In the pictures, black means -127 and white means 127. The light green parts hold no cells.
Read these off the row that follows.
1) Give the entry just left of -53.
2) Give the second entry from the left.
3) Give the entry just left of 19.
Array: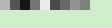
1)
108
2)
-43
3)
-22

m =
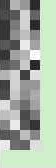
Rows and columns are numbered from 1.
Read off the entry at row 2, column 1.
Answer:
-52
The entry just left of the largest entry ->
52
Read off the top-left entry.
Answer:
-64
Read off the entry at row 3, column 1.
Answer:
-74
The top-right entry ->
-85
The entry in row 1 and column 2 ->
52
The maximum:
126
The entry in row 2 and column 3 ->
82
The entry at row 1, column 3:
23

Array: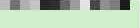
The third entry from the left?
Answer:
48
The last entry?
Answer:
-100
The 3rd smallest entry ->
-79
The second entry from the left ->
-13

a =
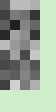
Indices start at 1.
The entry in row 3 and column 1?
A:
-34
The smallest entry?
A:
-95
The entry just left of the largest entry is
-64
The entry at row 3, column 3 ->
4
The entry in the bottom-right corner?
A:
47
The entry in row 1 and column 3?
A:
59
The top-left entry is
-34
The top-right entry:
47
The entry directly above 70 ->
47

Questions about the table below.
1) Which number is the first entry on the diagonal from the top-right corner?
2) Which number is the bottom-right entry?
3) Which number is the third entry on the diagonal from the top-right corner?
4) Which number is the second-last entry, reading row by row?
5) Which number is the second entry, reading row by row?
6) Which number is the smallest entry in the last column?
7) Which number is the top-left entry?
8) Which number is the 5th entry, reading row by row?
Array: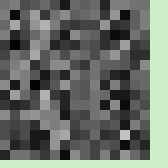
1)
-13
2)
-60
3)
-72
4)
-23
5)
-2
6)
-91
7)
-13
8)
-23
